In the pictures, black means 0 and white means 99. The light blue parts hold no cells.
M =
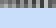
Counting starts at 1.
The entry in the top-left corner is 46
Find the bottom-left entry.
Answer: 57
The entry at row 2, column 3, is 51
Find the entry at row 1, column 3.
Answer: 40
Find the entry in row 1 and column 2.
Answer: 51
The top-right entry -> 40

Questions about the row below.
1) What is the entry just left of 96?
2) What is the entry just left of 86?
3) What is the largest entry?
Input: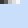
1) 86
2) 75
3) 96

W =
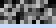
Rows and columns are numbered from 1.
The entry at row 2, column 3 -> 58
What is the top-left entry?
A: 2
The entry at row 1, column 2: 19
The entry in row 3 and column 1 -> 75
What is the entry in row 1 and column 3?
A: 37
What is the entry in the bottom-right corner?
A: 63
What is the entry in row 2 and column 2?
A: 75
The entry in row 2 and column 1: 7
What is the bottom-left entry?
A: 58
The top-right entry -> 2

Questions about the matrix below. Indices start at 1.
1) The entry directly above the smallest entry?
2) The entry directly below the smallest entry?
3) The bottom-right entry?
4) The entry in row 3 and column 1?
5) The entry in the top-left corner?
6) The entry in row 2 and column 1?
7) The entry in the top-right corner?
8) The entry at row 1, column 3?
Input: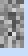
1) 76
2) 76
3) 54
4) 60
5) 60
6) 65
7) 38
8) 38
